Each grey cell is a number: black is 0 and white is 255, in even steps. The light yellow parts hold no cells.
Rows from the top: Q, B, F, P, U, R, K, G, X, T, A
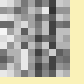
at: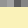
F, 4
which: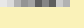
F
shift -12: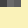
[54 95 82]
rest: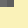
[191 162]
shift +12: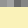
[160 174 119 145]
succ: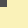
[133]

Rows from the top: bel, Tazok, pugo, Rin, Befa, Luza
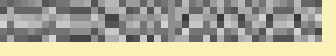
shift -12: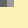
[ 89 144]
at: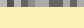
Tazok, 21
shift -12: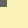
[89]
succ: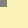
[141]
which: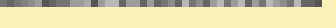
bel

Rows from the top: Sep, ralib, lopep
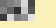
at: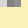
lopep, 2
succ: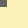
[46]

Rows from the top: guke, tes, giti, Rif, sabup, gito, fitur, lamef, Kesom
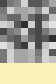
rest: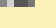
[165]
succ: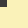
[210]
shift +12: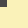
[85]

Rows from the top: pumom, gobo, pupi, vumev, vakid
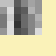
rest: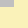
[ 92 133 163 149]
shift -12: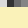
[206  38  94 121]
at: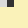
vumev, 2

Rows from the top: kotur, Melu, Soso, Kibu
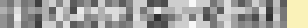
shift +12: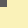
[104]
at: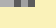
Melu, 28
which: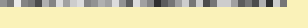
Soso
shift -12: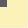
[80]
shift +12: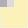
[188 232]
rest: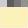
[ 92 205 118 146  92 132 205 205  76  92  76 205 205 205 247 205 205 118
 161 220 146  92 132 205 161  92 190  92]
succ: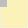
[92]

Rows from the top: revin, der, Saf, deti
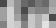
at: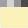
der, 1
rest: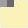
[199 173 199  74]
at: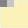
deti, 4
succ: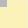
[146]
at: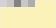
deti, 2
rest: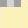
[105 199 173 199  74]

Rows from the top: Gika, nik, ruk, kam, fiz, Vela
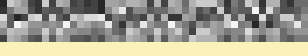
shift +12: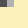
[ 92 190]
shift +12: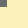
[120]
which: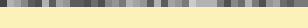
Vela
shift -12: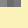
[123  96 109]
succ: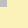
[178]

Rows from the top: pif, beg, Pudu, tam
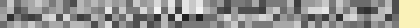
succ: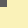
[184]
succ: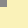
[122]
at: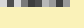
Pudu, 8

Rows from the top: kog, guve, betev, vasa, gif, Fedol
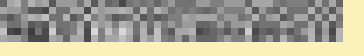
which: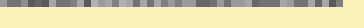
vasa
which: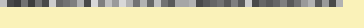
gif
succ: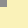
[89]

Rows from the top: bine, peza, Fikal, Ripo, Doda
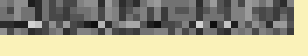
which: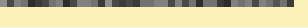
Doda
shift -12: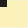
[18]
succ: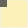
[114]
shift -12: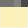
[102 102 117  60]
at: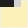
Ripo, 3

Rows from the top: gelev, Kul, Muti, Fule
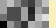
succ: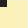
[163]
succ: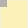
[163]
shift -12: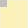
[180]

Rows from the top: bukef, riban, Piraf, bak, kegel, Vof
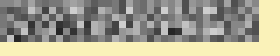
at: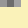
riban, 35
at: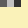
bak, 11
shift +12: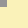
[162]
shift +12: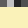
[104 206  50  92]

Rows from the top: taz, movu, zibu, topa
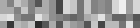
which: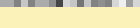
movu
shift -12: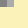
[118 159]
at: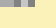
movu, 1

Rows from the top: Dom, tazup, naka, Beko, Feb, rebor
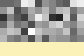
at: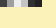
naka, 4
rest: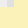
[ 78 147 132 104  90 225 238]

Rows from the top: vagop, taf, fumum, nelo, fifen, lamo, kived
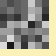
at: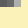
taf, 3
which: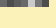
vagop
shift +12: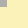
[186]

